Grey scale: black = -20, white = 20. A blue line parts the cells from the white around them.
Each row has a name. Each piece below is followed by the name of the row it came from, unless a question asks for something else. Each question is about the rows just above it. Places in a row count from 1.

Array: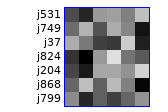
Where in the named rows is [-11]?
j37, 4
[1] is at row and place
j749, 5
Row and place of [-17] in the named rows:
j749, 6
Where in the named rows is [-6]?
j824, 6
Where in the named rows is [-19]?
j868, 6

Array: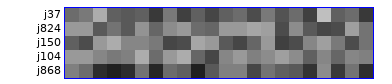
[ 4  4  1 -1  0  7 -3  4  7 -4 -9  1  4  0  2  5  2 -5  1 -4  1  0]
j104
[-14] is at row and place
j868, 7
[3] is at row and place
j824, 6
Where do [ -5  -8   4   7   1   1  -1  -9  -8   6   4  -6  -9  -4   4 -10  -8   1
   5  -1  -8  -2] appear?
j150
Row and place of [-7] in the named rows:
j37, 16

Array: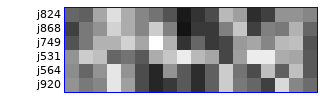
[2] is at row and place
j564, 1
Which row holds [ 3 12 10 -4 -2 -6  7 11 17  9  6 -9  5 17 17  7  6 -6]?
j531
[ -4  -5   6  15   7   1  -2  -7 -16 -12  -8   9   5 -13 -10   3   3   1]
j824
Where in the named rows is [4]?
j749, 13
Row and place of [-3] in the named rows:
j920, 18

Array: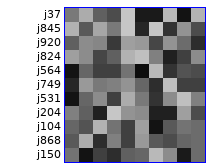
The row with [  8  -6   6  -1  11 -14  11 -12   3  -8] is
j845
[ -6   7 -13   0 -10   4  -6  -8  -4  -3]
j868
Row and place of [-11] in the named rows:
j920, 4
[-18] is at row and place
j564, 6
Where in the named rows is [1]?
j920, 3
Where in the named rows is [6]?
j845, 3

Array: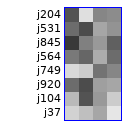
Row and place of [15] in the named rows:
j204, 2
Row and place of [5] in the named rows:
j920, 3

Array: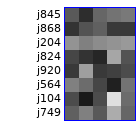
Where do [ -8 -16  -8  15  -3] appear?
j104
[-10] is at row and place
j920, 4

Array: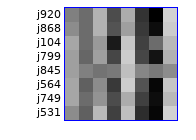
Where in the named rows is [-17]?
j799, 7
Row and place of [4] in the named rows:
j104, 3
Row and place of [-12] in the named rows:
j920, 6
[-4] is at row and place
j799, 2
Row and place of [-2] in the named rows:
j845, 3
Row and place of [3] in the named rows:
j749, 3

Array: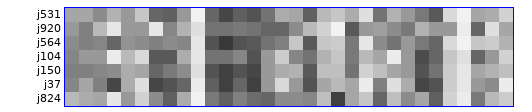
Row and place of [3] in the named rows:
j564, 5
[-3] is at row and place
j824, 14
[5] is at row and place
j920, 23
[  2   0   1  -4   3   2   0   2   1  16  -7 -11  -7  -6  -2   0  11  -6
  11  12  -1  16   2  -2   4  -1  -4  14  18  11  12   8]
j564
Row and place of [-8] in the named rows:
j104, 26

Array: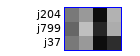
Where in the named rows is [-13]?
j37, 4
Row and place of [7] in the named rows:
j799, 4
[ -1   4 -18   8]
j204

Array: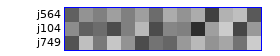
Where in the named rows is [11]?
j749, 4
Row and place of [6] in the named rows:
j749, 12
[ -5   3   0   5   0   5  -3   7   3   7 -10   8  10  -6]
j564
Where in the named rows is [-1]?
j749, 3
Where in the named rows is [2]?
j104, 1
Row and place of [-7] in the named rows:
j749, 1

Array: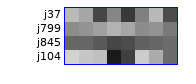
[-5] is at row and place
j845, 6
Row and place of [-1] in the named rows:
j799, 8
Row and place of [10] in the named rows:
j104, 3
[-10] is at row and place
j104, 5

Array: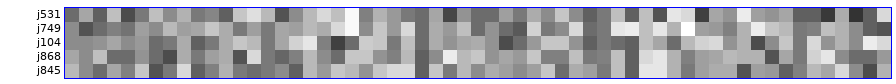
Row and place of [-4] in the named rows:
j868, 16
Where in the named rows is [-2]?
j749, 5
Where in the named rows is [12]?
j104, 22
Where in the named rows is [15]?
j531, 14
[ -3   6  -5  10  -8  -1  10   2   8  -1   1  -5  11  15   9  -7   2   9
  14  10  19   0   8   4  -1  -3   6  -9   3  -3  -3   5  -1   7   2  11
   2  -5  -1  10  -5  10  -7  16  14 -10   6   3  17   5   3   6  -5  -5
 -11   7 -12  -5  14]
j531
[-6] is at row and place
j749, 33
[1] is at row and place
j531, 11

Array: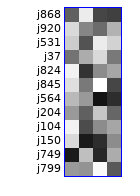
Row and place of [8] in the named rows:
j920, 4
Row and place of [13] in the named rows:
j531, 4
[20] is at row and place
j845, 3
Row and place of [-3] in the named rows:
j920, 3
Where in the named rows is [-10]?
j868, 4
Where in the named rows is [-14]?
j749, 3
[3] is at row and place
j799, 2

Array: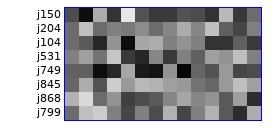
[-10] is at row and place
j868, 5
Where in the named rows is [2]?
j204, 6
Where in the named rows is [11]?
j531, 4
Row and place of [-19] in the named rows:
j749, 9
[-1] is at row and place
j204, 5

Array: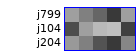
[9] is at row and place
j104, 3
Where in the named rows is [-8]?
j104, 1
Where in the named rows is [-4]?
j799, 3
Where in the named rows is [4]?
j204, 1
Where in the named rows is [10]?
j104, 4
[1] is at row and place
j204, 5
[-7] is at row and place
j204, 3

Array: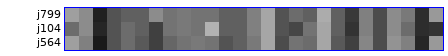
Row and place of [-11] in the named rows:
j799, 21
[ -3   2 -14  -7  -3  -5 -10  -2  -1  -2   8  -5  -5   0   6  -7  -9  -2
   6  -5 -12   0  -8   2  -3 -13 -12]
j104
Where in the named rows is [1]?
j564, 22
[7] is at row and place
j799, 19
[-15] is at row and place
j799, 3
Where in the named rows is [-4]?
j564, 8

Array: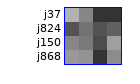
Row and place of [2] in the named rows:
j868, 4
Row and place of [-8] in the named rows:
j150, 3
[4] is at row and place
j868, 1
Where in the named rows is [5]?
j150, 4
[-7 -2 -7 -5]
j824
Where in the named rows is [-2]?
j824, 2

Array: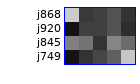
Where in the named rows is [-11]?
j868, 2
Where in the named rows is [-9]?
j749, 3
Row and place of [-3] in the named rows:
j845, 5

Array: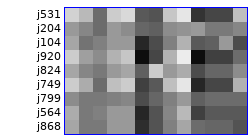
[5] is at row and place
j920, 2
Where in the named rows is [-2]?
j104, 2
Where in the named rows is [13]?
j531, 1
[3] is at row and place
j204, 9

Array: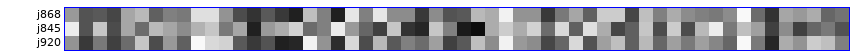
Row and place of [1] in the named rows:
j920, 47
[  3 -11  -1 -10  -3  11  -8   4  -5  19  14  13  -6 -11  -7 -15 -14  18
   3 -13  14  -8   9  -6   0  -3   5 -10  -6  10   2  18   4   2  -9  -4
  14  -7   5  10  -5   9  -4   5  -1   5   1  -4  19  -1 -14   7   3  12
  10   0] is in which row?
j920
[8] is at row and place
j845, 10
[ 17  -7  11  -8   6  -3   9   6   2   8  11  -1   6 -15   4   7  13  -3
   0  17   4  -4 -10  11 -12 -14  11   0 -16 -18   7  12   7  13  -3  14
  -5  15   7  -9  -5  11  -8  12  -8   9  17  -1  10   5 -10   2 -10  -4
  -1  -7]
j845
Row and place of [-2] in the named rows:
j868, 56

